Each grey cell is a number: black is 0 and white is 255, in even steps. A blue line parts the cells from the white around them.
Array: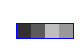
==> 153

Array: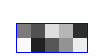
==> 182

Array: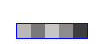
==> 140

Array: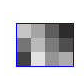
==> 44

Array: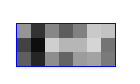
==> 94

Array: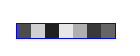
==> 231
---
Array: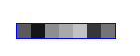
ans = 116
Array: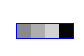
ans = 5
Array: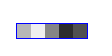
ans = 80
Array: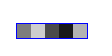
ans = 179
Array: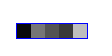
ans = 190
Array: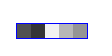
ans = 149
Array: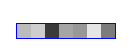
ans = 124
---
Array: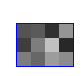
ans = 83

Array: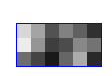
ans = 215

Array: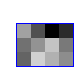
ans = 161

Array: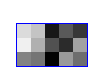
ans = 219

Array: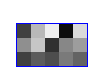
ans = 64

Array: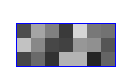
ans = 77

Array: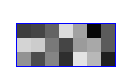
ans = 62

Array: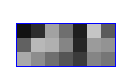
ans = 18
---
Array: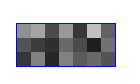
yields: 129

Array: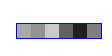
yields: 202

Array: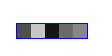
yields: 198

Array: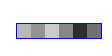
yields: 203

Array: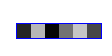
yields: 5

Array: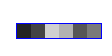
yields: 208

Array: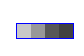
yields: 200

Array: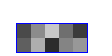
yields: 174

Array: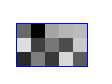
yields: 126
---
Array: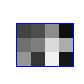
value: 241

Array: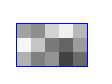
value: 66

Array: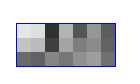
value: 158

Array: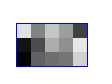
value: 117

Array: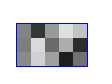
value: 31

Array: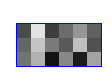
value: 27

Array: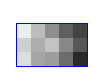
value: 108

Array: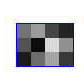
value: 164
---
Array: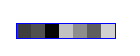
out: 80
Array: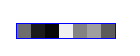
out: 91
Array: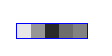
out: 130
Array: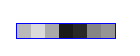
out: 133
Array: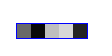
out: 105
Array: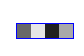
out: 169
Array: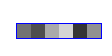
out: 115
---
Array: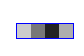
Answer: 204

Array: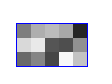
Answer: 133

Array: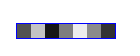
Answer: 126

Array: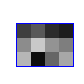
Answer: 182

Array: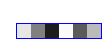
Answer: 29

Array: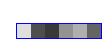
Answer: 57

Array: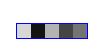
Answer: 19

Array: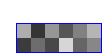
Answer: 72

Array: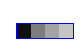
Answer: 16

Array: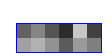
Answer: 146
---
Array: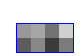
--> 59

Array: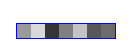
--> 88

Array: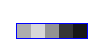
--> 54

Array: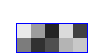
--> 180

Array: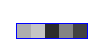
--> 132

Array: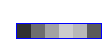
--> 184

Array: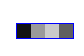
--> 202
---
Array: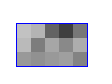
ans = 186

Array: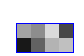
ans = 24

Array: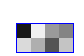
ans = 218

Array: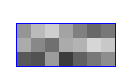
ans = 171

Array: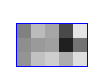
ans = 142

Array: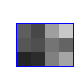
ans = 86
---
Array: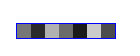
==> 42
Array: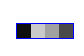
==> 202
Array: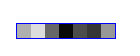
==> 221
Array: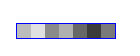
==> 225
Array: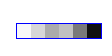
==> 215
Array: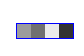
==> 112
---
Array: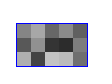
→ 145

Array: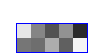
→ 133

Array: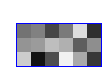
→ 155

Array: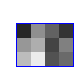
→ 174

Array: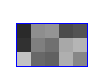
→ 127

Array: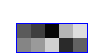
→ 62
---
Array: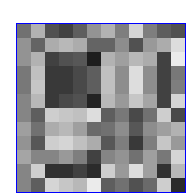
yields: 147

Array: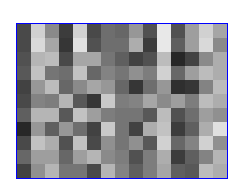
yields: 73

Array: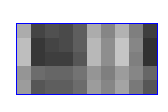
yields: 190

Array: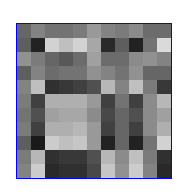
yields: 94

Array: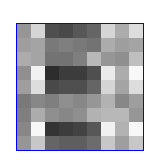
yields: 158

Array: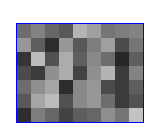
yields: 151

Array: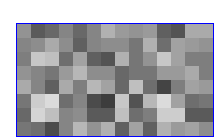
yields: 133
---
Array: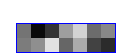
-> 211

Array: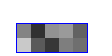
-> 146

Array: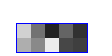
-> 35

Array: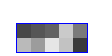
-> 98

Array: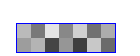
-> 208

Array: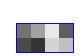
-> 162
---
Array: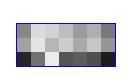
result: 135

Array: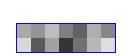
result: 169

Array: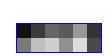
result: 18

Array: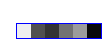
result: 239

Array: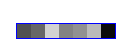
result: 81

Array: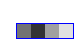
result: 115
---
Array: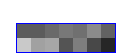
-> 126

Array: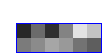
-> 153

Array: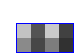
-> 71

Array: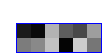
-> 4

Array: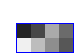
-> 189

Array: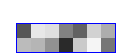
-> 202
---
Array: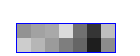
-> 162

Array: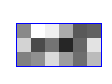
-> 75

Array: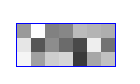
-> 86

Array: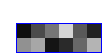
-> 75

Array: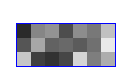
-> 167

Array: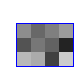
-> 119
